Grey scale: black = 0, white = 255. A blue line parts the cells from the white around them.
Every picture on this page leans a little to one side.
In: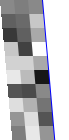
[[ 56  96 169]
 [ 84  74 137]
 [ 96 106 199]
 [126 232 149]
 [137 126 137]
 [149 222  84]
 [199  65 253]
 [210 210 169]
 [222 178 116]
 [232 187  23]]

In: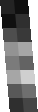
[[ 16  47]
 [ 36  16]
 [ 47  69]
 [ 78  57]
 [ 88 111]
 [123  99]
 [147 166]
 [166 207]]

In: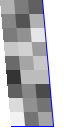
[[ 52 188 188]
 [ 96 135  75]
 [106 165 199]
 [124 145 230]
 [135  84 177]
 [177 124  96]
 [199 210 156]
 [219 145 115]
 [242 115 165]]

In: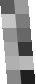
[[ 91 155]
 [135  31]
 [145 103]
 [165  55]
 [176 185]
 [197 123]]

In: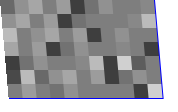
[[ 62 114 145 126 126 136 187  62 208  93 126]
 [ 73 187 105 145 166 126 156  62 114 145 126]
 [105 145 166 126 156  62 114 145 126 126 136]
 [126 156 126 114 145 126 126 126 126  62 208]
 [145 166 126 156  62 114 126 126 126 136 187]
 [166 126 156  62 114 145 126 126 136 126  62]
 [187 126 145 166 126 156  62 126 145 126 126]]

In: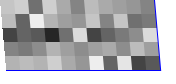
[[ 68 100  89  38 112 219  68 100 122 141 219]
 [132 122 141 179 159 141 159 170 141 188 159]
 [179 188 179 207 170 150 238 100 229  68  89]
 [188 100 238 179 159 150 197 132 197 112 122]
 [197 207 112 207 170 132 188 170 159 150 132]]

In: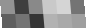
[[ 95 116  53 178 169 159]
 [147  62 137 201 213 116]]

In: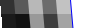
[[ 26  17 153  61 163]
 [ 50  90 184 108 194]]

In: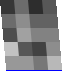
[[ 55 108  45  87]
 [ 78 161 130 130]
 [108 141  98  98]
 [152 152 119 184]
 [194  87  66 141]]
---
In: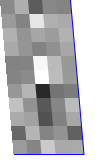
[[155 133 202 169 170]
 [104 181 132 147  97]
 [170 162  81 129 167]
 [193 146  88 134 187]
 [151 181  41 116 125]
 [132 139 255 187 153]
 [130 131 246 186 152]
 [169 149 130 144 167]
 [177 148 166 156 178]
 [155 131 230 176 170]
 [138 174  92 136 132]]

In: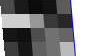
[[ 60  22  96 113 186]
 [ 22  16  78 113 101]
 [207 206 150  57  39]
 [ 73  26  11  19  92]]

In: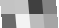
[[107 243 188 165]
 [195 197  64 131]]

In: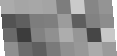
[[143 108  95 122 144 152 171 155]
 [106  60 130 144 173 150  70 200]
 [ 83  95 125 127 156  94 130 140]
 [171 165 167 164 125 202 134 148]]

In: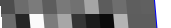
[[107  37 250 124 167  53  27  11 180  93  93]
 [ 77 108 123  93 121 113 165  92 110  94  96]]

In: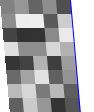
[[ 96 202 150  52  85]
 [186 215 122 184  94]
 [106 164 226  96 147]
 [ 53  66 178  62 157]
 [223 142 141 215 177]
 [ 68  50  51 138 234]
 [141 238 239  89 205]
 [130 151 100 142  79]]
